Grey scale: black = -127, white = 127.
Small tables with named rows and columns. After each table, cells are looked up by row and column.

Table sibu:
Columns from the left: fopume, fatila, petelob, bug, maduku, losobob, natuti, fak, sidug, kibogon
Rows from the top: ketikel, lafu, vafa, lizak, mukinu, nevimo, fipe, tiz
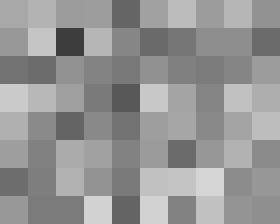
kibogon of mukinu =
61
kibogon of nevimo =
11
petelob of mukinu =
-27
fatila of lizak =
56
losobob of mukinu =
30
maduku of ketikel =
-26
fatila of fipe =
-1
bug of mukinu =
9
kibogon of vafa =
28

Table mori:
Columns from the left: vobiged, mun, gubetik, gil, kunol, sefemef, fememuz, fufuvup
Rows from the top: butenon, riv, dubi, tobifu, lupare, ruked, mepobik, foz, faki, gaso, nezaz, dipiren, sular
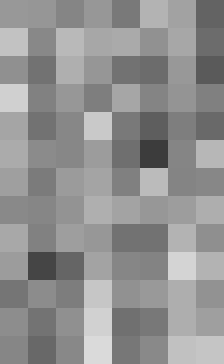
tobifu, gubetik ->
23
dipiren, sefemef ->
-7
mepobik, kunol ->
0
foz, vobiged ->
9
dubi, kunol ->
-13
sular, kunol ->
-8
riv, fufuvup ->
-19
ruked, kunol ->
-16
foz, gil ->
47
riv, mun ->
8
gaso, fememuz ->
84
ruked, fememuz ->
5
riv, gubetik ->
57
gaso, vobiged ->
28
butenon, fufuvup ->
-28
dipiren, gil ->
81
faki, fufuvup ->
15
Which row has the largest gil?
sular

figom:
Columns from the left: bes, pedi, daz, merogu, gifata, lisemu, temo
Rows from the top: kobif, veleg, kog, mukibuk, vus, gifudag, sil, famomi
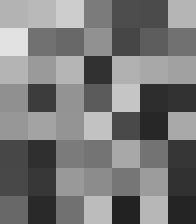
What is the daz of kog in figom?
53
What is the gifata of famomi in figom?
-93
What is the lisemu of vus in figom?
-88
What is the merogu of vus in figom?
66
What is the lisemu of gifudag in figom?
-12
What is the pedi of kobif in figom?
57
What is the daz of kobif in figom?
77
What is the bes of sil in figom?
-55
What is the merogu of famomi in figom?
60
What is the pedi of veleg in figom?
-14
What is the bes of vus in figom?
23
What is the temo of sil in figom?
-78
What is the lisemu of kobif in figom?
-52
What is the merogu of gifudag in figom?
-11

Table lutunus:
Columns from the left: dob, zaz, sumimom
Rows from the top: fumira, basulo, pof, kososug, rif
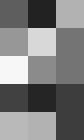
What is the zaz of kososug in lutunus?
-90
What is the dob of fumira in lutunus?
-33
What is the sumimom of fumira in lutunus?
50
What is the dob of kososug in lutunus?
-62
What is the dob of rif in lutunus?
57
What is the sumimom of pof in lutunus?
-11
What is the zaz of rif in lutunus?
50
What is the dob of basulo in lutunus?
23
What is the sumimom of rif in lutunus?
-66
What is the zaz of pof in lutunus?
11
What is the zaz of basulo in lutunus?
88
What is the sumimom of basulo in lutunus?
-11
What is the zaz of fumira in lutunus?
-93
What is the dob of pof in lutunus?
119
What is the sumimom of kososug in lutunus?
-66

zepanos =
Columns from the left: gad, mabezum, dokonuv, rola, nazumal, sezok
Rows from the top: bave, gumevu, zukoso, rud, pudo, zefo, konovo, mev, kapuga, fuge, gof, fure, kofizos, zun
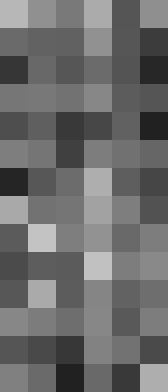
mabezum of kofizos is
-54
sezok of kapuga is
-2
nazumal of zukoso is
-43
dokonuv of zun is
-94
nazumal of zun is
-70
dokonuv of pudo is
-70
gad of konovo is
-90
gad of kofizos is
-42
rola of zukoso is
-20
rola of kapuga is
18
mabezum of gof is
42
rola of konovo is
46
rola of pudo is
-56
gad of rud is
-9
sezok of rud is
-42

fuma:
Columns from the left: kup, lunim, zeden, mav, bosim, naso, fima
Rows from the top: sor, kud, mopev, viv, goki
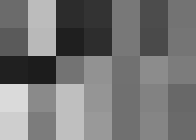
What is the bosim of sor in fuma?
-7
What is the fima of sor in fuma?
-12
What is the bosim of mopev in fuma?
-14
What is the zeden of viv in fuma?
63
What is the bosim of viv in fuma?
-15
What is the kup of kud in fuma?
-37
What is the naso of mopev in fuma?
12
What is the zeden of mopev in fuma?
-12
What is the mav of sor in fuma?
-76
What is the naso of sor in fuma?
-51
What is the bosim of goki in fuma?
-15
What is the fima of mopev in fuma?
-3
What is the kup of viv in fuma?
90
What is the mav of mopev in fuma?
18
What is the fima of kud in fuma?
-10
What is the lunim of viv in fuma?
10

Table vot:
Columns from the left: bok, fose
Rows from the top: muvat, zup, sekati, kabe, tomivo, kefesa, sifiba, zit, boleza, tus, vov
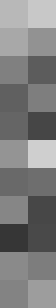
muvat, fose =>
72
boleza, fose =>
-54
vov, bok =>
3
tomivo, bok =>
-26
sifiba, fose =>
-17
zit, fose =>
-56
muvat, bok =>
56
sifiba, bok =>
-22
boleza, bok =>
-73
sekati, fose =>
-35
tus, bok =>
10
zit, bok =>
6

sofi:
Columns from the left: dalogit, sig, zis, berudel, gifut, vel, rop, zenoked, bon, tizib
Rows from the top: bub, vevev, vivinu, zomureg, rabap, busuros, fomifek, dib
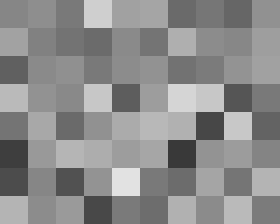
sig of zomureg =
18
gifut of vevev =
10
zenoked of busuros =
19
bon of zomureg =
-42
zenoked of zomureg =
71
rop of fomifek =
-19
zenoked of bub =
-9
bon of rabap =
72
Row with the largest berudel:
bub

